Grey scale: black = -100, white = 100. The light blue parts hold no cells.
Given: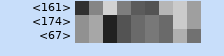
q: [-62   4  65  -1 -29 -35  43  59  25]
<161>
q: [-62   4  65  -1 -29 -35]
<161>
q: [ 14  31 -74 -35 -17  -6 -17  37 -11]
<67>
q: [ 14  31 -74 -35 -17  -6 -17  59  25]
<174>

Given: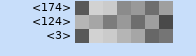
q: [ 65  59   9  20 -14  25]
<174>
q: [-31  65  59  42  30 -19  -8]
<3>
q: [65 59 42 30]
<3>
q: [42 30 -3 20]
<124>
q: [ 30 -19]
<3>
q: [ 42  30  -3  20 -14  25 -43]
<124>

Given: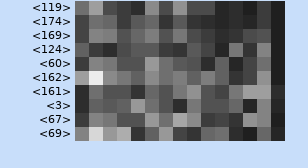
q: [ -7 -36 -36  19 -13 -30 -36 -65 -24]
<60>
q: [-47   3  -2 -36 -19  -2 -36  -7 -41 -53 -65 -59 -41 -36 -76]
<169>

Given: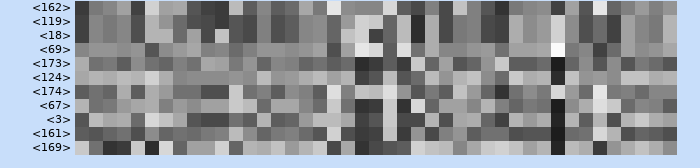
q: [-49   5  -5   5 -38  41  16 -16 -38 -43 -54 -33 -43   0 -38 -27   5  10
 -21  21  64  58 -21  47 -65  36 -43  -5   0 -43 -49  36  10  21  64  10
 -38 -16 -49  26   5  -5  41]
<119>
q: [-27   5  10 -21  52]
<18>
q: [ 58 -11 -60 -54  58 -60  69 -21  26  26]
<67>
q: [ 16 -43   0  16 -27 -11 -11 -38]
<161>
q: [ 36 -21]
<3>
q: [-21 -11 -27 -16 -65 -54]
<173>
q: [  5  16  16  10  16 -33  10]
<69>

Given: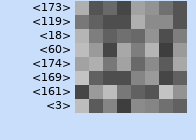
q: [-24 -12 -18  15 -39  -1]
<18>
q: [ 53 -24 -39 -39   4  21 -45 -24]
<169>

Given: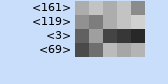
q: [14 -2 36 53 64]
<119>
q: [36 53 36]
<161>
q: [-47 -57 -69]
<3>
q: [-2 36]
<119>

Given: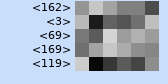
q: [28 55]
<169>
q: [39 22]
<69>

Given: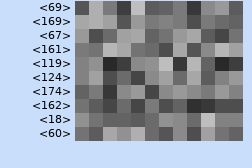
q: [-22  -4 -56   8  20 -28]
<69>
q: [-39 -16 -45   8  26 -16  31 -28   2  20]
<124>
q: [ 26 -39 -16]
<124>
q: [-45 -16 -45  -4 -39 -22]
<162>

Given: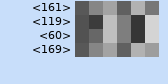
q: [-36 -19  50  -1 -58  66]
<60>
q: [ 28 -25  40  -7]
<161>
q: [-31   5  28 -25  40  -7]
<161>
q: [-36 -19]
<60>
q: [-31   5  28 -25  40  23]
<169>

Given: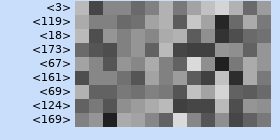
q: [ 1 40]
<3>
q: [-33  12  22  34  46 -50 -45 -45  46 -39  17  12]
<124>
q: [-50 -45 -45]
<124>
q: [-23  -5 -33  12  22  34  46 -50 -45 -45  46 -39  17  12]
<124>
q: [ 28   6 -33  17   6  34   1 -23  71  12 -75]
<67>
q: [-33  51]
<69>
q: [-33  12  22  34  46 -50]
<124>

